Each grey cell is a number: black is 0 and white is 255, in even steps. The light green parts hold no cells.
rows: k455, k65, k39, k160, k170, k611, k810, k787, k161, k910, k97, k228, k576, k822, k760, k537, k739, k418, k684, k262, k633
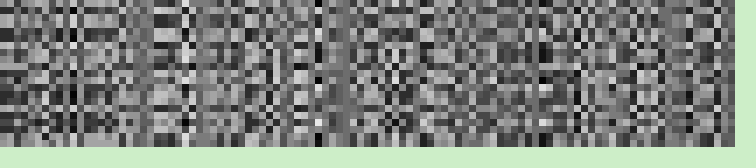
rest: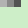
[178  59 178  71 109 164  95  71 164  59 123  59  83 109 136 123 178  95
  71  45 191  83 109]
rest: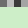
[ 71  95 136 109  83 178  45 109  45 109 109 136 123 191  83  71  59 191
  95 109]
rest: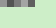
[219 123  59  95 109 178  59 164 191  83  71  45  83  45  95 191 178  95
  95  45 164  95 136 109  71  59 149 149 136  83 178 109 205  59 149  71
 164  32 164  59 164 123  45 149 164  59 164  83 178 136 109 109  95  32
 123 164 178  32 149  95]
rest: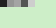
[ 83 164 136  71 178  71  83  59  95 109  95  45  45 109  59  95  18 109
  95  59 109  71  45 109 164  95  45  59 191  83 109  18  32  95 178 136
 123 123 109 164  59  59 109  71 191  32 178 149  95 123  45  83  59  95
 164 149  45 149 109  83 149  95 149 164 109  95 164 164 178 136 149 205
  45 136  59  83  59 136 136 191  18  83  45 178  83 149 136 191  71 109
  95 191 109 123]
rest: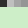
[ 32 149 136  95  95 164  71  45 109  95  71]
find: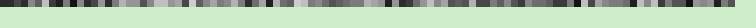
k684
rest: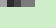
[178 149 178  95  71  83 178  71  71 136  71 123  71  59 109 109  59  59
  71  71 109  18 178  83 149 149 149 109  95  45 191 149 191  45 136  71
  83  32 149 109 109  32 123  83]

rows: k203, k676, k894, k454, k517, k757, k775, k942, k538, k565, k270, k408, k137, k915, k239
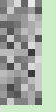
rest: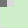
[202]
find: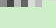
k775
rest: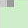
[202]
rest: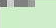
[86]

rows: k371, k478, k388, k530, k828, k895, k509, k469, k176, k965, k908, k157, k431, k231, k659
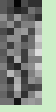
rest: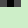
[48 48]
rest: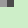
[170]
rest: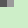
[100  88  48]
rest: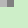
[ 48 128 170]
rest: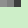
[155 221]

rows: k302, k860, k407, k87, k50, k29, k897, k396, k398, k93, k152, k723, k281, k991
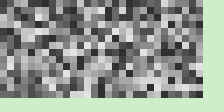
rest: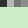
[154 167 198  48 227 183 183 214 227 198 183]
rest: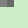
[ 62 214 198 167 183  77 117 214 183  62 105 141 167 167 198 214 214 214
 198  48 183  77  91  48]
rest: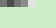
[ 91 105  62 105 214 117  48 183 117 141 154 167 198  48 227 183 183 214
 227 198 183]
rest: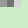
[167 129  48 105 198 227]

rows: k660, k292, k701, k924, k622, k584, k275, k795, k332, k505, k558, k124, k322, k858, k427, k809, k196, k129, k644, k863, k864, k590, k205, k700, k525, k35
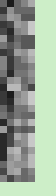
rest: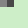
[117 104 117]
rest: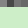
[117]
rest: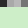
[157]
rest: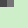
[104 117]
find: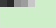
k427
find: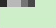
k322

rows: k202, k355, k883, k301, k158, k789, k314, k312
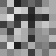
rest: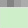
[ 61 159 117 172]
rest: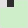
[ 61  33  61  46 159]
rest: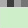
[172]

